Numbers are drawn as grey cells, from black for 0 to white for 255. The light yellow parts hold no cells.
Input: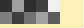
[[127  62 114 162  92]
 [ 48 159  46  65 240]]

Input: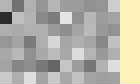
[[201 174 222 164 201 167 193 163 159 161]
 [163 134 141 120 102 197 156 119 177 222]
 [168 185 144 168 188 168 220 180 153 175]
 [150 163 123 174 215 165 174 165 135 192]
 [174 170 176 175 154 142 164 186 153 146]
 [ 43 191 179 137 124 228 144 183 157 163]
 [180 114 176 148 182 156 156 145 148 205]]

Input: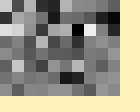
[[142  94 134 132 144 145 114  91 148 137]
 [114 133 118 124 109  25  36 126 139 145]
 [ 96 197 102  67 146 118 182 121  94 130]
 [139 118  88 115  92  91  82 122 118 148]
 [108 130  82 180  72 106  50 130 143 127]
 [223 211 144  59 164 174   1 238 128  38]
 [ 51 167 150 114  25 112 107  88  31   6]
 [203  75 179  47  36 179 137 135 120  94]]

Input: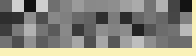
[[115  79 145  93 114 133 166  80 167  87 161 190 142 117 106 109]
 [ 61 122 178 117  90 137  57  96 142 131 140  34  84 108 114 185]
 [ 46  49 141  78 136 128 106  99  46 124  43 102 117 103  70 128]
 [ 99 207  18 207 111 132 155 137 138 142 160 171 116 178  68  19]]

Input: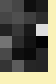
[[ 52  92  38  36]
 [ 73  16  10  38]
 [116  43  18   3]
 [ 34  56  25 221]
 [ 70  79  63  45]
 [ 82  70  15  27]]

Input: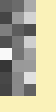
[[ 68 138  97]
 [ 72 137 224]
 [ 54 153 154]
 [249 116 160]
 [ 80 119 207]
 [127  92  77]
 [ 69 156 211]
 [ 97 107 170]]

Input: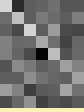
[[ 75 103 146  65  83  74  89]
 [157 130  62  90  95 164 113]
 [ 95  94 141 114 102  96 162]
 [ 83 138 120  94 105 159 130]
 [127 101  74   3 189  82 105]
 [129 105 106 168 110  67 103]
 [ 97  72 211  93 156  74  70]
 [108 191  93 121 107  93 126]
 [213  43  93  99 112  86  86]]
